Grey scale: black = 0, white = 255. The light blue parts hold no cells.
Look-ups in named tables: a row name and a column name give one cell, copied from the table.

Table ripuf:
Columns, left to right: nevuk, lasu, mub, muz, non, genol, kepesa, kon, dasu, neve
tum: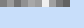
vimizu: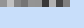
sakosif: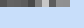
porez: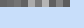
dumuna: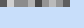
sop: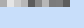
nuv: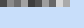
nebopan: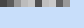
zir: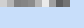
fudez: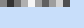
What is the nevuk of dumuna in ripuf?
90
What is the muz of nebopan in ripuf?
188
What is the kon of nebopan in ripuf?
201
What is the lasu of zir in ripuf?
180
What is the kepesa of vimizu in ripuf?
55
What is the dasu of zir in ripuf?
95
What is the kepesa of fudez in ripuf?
96
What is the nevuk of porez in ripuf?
101
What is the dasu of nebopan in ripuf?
97
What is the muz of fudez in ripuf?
176
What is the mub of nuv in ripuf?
110
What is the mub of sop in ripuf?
204

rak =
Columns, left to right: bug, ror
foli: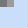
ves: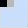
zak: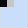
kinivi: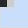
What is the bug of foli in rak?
118
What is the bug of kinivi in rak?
39
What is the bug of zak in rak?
8
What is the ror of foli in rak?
155
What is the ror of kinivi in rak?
205
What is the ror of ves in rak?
184
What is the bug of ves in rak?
1
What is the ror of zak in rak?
198
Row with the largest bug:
foli

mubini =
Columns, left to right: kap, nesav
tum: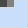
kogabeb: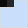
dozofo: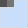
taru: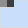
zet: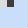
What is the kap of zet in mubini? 220
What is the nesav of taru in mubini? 62
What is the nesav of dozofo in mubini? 117
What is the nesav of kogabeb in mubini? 39
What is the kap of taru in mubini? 143
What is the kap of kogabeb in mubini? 11
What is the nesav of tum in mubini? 130
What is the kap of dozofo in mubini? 80
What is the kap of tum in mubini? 72
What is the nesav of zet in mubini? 61

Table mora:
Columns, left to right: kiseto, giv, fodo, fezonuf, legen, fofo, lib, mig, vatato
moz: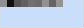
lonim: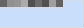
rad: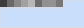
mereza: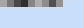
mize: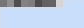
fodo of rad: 137
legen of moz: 112
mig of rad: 146
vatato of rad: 119
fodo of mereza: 72
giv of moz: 16
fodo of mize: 79
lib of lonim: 81
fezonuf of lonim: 171
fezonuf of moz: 97
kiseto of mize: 117
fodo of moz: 82
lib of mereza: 141

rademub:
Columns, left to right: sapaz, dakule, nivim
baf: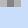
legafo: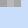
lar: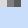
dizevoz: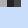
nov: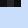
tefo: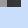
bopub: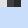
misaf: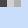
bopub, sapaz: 225
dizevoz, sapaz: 175
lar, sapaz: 218
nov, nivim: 14
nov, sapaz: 18
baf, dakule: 133
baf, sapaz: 184
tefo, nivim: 55
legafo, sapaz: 164
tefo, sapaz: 154
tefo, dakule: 53
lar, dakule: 126
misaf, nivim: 176
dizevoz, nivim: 71
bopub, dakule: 64
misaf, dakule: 208
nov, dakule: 39
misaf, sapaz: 71
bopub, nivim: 43

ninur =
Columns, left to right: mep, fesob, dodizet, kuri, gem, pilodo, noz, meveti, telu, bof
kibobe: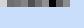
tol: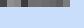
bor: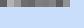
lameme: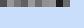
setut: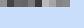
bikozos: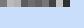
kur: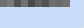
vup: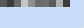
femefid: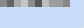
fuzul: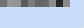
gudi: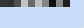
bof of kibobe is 141
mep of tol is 71
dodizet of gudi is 78
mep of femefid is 139
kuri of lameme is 97
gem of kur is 73
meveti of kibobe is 4

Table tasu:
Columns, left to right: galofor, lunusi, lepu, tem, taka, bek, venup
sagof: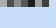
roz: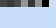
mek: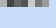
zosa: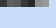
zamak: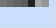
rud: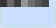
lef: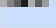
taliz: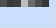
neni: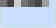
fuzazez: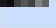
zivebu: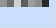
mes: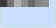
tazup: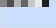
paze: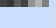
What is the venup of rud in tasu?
68
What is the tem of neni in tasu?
116
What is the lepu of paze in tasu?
90
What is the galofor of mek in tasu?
177
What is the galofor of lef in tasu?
174
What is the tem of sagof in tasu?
86
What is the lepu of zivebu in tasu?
207
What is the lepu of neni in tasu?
206
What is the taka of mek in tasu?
202
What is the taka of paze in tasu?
147
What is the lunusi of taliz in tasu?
57
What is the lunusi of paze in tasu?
56
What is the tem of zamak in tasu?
91
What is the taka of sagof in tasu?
30
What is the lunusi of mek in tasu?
70
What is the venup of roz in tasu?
3

